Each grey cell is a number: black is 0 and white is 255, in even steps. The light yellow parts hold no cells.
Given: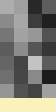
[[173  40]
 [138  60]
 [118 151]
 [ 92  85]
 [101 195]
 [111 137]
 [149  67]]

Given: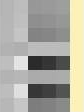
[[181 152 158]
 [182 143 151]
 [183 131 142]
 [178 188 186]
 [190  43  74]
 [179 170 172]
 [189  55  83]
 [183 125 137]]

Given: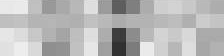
[[232 192 169 222  94 172 210 185]
 [191 180 178 192 172 179 189 203]
 [230 199 165 222  60 185 201 170]
 [225 217 146 230  49 234 183 167]]

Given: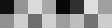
[[ 17 218   8 222]
 [146 110 157 114]]

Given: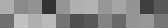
[[174 146 149 179 165  63]
 [112 176 116  88 105 152]]

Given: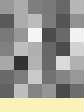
[[152 127 103]
 [ 90 188  85]
 [121 245 106]
 [129 176  76]
 [168 179 218]
 [106 201 132]
 [ 97 131  74]]
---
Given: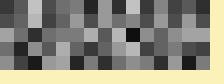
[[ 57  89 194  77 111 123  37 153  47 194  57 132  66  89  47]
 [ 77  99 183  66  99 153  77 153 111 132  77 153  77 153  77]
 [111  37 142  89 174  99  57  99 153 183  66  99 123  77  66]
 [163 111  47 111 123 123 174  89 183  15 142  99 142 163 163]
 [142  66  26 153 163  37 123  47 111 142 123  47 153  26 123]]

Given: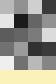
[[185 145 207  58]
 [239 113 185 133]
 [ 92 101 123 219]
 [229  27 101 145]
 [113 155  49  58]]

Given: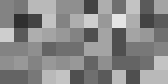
[[131 120 185 185 143 143  67 174 111 195  90 164]
 [206  90 174 164 152 131  79 164  79 164 152 111]
 [131 131 143 100 111 111 164 164  79 120 120 131]
 [143 152 131 152 143 152 100 143 100 100 111 195]
 [100 100 120 185 195  79 111  90 185  79 185 185]
 [131  47  67 195 131 174 206 152 229 174  67  90]]

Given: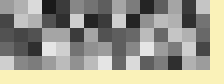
[[156 177 218  26  59 135 115  94 165 124  36  94 165  59 197]
 [ 70 197 177  82  47 207  36  59 207  36 145 187 177  47 115]
 [207 135 124 156 187 145 187 229 104 218  94 124  47 177 156]
 [ 82  70  82 165 165  59 165  82  94 104 187 104 197 177 104]
 [104  82  47 229 207 115 145 156  94 135 229 156 124 207  70]]

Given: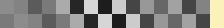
[[122 140 131  91 122 171  38 214  29 204  69 152 103 162  69]
 [140 131  91 122 171  38 214  29 204  69 152 103 162  69 131]]

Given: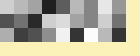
[[207 185 163  32  93 185 133 231 151]
 [174  63  81 142 241  52 252 185  52]
 [ 81 114  41 207 219 163 133 207 114]]
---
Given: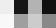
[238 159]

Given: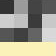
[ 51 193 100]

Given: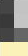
[ 69 197]

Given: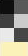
[ 14 203]

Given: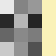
[233 183 124]

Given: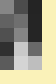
[134 111  37]

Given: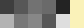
[ 62 120]
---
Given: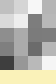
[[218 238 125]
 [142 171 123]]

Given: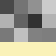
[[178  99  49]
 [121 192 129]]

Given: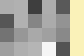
[[ 86 177 133]
 [115 151 169]]

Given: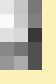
[[249 202 128]
 [224 216  56]]

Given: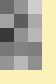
[[163  93 169]
 [ 56 146 183]]

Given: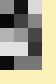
[[  9  66 133]
 [179 150  71]]
